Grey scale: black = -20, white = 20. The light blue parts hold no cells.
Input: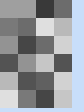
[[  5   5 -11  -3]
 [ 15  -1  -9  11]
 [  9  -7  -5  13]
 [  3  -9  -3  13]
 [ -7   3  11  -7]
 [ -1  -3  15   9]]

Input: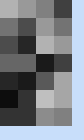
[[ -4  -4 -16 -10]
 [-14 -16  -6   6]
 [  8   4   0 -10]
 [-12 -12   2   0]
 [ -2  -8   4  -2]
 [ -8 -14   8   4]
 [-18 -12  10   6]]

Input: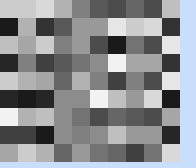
[[-10 -10 -16   2   0   2  10   4   4 -14]
 [-14 -16 -14   2   2  18  10   4  14 -16]
 [-16   8 -12  -6   4   4  16  12  14 -12]
 [-14   0 -10  -6  -2   2  18   6   6 -12]
 [ 12   8   6  -4   8   0 -10   0  -8  16]
 [  6  12   8  -4   4  -2  -4 -10  -2  14]
 [ 18   8  10   2  -2  -8  -4  -6  -8   6]
 [ 10   6  12   0   4  -8 -16  -2  -8  16]
 [ 12  12  14   8   0  -6  -8  -4  -8  10]]

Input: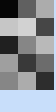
[[  1   7 -13]
 [ 11  13  -9]
 [  5 -11  -3]
 [-19  -5   7]
 [-15   1   9]]

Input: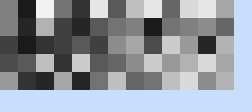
[[  4 -12 -14   6 -14  -2  10  -4  -2  10  14   2   8]
 [-10 -16 -12 -10  -6 -10   2   6  -8  12   4 -14   8]
 [  0 -14   8 -10 -14  -6  -2   0 -16  -2   0   2  -4]
 [ -8  -6  10 -12  12  -6  -4   2  12   4   8  14   6]
 [  0 -16  18  -2 -12  16  -6  10  16  -4  14  16   6]]

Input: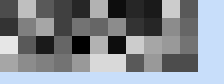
[[ 16  -6 -16  -4 -20   8 -18  12   6   4  -2]
 [ -8  10  -6 -10 -14   8 -18 -14 -16  12  -6]
 [  6   2   0  -2   4  14  14  -6   4  -8  -8]
 [-12   0   6 -10  -2  -4   2 -12 -14   2  -4]]

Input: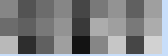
[[  9 -13  -5   5 -17   1  11  -9  13]
 [  1  -7  -3   1  -9  -1   3  -5   5]
 [ -3  -5  -1   3 -11   7   5  -1   7]]

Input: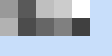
[[  8  -8  -4   0 -10]
 [  4  -6  10  12  20]]

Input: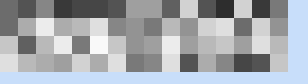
[[ -3  -7   1 -11  -9  -9  -7   5   5  -5  13  -7 -13  13 -11  -1]
 [ 15   9   7   5  13   7  15  -1   1  15  -7   7   1  -9  -7  11]
 [ 11  -5   9  17  -1  19  11   3   5  17   5   9  11   5  15   9]
 [ -3   7  17   7   9  15   1   3  -1   9   3  13  15  -3  13   3]]
